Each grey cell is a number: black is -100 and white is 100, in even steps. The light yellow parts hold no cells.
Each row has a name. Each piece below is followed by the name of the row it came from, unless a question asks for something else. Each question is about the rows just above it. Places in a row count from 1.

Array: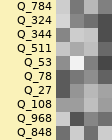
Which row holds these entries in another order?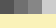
Q_968
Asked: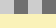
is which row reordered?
Q_848
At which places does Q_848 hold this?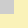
2 4
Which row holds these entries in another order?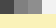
Q_53
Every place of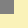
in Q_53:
3
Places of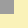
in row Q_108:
1 2 4

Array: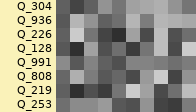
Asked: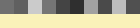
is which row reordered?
Q_226
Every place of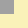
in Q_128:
3
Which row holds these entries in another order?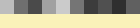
Q_219

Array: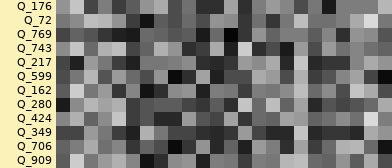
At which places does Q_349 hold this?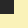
12 16 17 19 22
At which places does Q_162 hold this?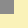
9 17 20

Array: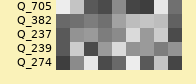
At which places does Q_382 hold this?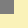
3
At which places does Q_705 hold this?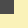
4
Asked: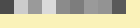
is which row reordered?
Q_237
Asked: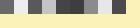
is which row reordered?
Q_274

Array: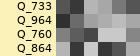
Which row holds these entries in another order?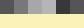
Q_733
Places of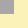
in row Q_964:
6
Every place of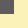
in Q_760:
2
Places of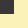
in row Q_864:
2 4

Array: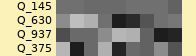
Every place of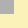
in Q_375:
4
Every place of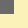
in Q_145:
3 4 5
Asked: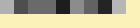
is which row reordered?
Q_937
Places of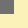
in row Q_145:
1 2 6 7 8
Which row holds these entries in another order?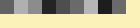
Q_937
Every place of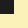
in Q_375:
2
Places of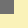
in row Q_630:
4 8

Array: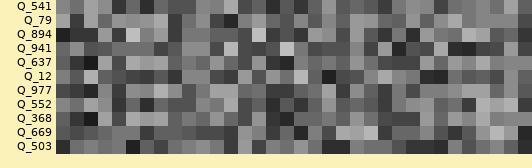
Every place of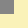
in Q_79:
18 20 31 32 33
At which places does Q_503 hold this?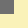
2 4 9 17 19 23 24 31

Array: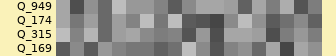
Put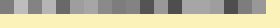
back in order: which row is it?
Q_315
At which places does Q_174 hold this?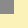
13 18
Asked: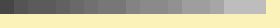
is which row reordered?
Q_174
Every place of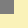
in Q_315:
8 17 19
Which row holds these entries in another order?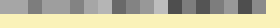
Q_315
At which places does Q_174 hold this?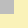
7 9 14
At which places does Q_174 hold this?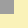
3 5

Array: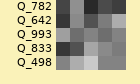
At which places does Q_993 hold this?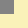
3 5
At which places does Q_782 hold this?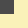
4
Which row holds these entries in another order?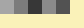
Q_833
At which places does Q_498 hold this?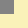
1 4 5

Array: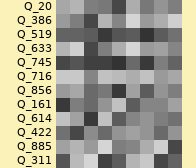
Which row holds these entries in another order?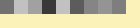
Q_614
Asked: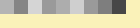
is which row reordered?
Q_386
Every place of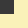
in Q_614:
3
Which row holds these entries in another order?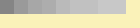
Q_716
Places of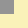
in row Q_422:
5 7 9
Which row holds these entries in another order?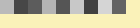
Q_311
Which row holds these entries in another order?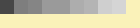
Q_386

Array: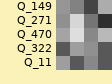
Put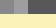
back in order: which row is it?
Q_11
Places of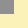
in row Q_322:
3

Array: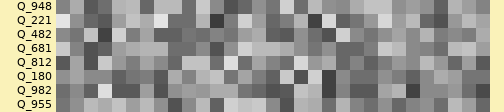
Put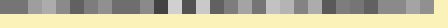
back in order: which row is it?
Q_180
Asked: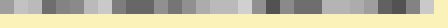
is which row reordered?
Q_681
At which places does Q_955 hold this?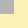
18 21
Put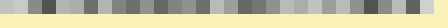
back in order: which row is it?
Q_955
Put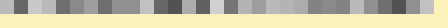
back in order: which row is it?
Q_955

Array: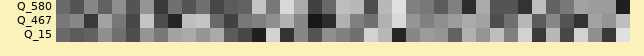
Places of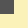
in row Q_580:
2 6 10 32 33
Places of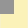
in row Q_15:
7 11 28 31
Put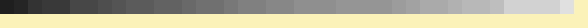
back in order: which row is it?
Q_15
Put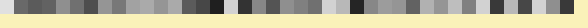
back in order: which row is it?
Q_15

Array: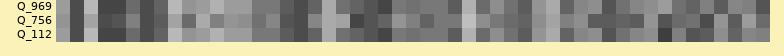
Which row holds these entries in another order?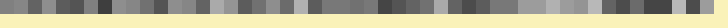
Q_112
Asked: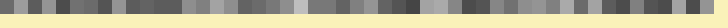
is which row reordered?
Q_756
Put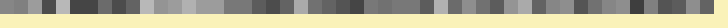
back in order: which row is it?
Q_112

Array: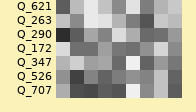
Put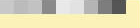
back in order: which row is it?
Q_263
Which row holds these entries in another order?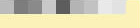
Q_621
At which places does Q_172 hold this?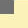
2 3 6

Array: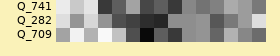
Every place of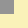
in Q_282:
2 4 11
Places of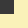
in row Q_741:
4 9

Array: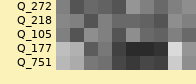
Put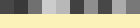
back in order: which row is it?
Q_751
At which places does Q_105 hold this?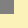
1 4 9
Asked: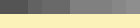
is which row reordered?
Q_218
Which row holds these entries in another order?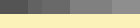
Q_105

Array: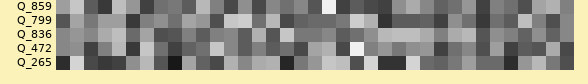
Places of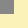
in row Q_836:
1 3 13 20 37
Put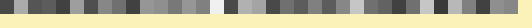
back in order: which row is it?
Q_472

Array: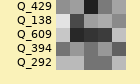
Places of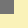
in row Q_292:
3 4
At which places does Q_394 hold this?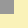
2 4
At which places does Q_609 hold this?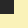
2

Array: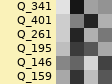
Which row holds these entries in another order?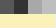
Q_159
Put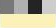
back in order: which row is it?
Q_261
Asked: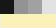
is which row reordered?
Q_341

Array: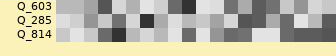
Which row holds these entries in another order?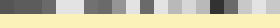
Q_814
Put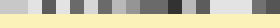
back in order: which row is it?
Q_814
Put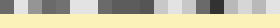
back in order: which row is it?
Q_814
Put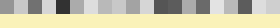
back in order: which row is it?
Q_285
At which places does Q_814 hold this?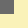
4 10 13 17

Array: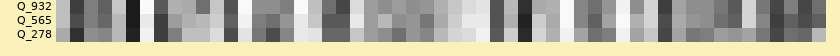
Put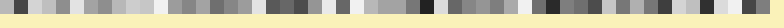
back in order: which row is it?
Q_278
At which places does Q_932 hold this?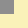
15 16 24 26 42 46 47

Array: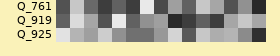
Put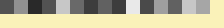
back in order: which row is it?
Q_761
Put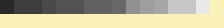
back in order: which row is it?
Q_761
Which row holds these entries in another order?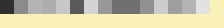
Q_925
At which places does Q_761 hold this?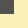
1 13

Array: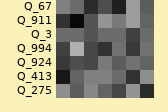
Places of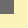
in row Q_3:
1 2 4 5 7
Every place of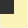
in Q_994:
4

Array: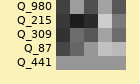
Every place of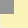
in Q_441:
1 2 3 4 5
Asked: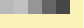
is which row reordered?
Q_87
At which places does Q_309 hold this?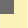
2 5

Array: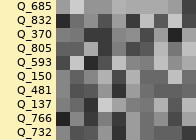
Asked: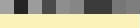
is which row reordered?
Q_370
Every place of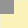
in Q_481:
4

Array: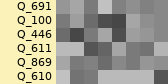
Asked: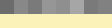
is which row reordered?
Q_869
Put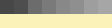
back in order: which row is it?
Q_100
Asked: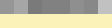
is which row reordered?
Q_691
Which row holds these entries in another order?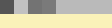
Q_610
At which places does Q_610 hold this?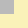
4 5 6 7

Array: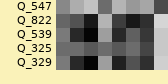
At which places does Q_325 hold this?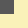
3 5
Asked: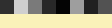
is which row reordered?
Q_329

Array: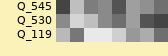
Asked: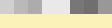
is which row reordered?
Q_119
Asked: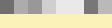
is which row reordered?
Q_119
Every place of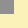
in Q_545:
7
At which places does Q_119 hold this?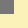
2
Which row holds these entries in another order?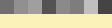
Q_545
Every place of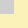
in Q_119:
5

